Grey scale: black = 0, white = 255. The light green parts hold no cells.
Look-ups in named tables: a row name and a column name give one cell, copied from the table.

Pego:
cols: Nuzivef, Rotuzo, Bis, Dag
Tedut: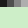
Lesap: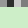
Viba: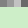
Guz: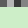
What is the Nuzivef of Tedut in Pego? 26
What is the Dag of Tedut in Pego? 174
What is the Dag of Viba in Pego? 105
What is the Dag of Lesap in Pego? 125
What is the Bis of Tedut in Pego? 133
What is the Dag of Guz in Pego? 131
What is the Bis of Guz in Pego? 58
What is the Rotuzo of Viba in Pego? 155
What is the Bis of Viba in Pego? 194
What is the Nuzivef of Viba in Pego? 129
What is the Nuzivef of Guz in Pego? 92
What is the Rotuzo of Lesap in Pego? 46
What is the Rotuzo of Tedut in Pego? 79
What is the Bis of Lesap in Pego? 202
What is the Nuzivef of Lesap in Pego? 151
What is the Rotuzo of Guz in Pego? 182

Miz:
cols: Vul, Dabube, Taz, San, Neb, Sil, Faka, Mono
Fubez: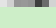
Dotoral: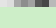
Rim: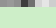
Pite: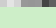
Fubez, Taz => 149
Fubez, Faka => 107
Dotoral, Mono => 185
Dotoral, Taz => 167
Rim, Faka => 229
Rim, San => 61
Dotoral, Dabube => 221
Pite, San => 152
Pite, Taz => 213
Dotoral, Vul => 228
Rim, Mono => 206

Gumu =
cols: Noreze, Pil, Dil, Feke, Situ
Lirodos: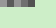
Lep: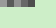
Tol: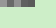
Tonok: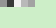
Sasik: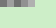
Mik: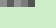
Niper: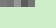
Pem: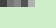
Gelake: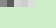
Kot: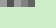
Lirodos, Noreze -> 152
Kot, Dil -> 160
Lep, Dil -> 146
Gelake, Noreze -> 137
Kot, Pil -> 84
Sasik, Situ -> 176
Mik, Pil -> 94
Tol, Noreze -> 151
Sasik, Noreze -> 118
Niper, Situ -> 118
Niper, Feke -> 92

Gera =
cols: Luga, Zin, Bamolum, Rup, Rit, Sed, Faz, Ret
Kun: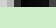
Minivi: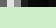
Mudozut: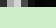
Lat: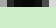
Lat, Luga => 167
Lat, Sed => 16
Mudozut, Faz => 6
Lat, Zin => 41
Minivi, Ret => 14
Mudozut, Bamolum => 211
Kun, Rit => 9
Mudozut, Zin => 173
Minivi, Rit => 10
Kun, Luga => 209
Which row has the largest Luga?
Kun

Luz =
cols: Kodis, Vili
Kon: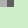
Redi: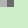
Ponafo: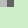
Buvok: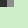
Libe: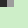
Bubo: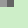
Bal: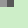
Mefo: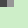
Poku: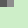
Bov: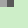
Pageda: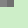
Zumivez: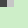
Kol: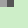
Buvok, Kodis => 49
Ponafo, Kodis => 187
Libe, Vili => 157
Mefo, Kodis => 72
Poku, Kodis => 90
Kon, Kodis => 177
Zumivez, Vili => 198
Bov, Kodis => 164
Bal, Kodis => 151
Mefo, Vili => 151

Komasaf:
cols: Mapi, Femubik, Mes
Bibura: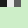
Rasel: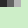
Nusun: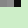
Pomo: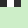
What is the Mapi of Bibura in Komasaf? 27
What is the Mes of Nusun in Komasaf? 14
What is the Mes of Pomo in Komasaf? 49
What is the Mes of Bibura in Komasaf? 94
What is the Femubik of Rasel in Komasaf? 100
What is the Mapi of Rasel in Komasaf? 42
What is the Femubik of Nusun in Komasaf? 141
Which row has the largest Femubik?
Pomo

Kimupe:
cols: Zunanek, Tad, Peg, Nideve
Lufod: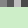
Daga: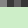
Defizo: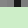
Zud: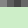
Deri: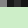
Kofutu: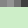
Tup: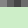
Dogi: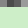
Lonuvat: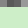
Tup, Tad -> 96
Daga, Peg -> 95
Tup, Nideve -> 108
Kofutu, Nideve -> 63
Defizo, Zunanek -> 133
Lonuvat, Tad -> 89
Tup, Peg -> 70
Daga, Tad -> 57
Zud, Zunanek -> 133
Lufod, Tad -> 87
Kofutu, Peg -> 114
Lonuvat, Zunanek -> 133
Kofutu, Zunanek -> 133
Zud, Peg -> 71
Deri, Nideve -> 22
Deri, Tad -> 25
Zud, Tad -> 95
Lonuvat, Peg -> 99

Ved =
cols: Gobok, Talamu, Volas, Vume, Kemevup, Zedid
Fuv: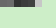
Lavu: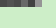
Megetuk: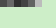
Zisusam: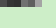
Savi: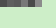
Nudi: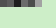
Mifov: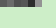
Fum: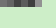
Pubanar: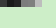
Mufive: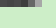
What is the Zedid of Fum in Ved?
146
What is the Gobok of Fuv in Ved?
105
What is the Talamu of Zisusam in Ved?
53
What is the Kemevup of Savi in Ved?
74
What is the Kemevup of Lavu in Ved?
65
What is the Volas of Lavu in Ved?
74
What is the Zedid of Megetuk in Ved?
188
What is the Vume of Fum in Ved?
92
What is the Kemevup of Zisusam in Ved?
95

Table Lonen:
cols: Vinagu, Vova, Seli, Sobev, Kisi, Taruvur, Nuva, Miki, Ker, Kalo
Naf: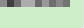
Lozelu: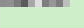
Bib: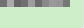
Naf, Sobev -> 173
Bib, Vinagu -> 113
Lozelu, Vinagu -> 141
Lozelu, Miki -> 151
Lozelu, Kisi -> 166
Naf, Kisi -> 173
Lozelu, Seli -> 123
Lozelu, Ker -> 126
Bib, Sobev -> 112
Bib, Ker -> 150
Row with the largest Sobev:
Naf

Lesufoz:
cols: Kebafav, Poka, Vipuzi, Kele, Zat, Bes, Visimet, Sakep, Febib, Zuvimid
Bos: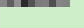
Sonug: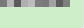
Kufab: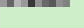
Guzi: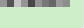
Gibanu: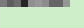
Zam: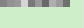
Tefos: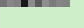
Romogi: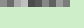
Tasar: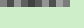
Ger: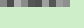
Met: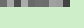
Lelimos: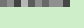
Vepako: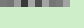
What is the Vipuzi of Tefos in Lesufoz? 129
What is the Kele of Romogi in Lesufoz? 192
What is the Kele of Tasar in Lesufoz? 96
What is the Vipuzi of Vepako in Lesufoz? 156
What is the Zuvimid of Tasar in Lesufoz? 124
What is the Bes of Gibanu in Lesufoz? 151
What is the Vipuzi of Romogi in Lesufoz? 171
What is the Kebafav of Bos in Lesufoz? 135
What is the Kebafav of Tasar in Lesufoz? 130
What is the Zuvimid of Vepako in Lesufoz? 163
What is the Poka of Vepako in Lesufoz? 117
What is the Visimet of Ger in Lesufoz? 159
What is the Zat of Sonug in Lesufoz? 189
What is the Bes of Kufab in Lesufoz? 145
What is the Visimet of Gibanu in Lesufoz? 140
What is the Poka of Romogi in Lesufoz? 108
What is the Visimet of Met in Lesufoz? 110
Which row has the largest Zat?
Sonug

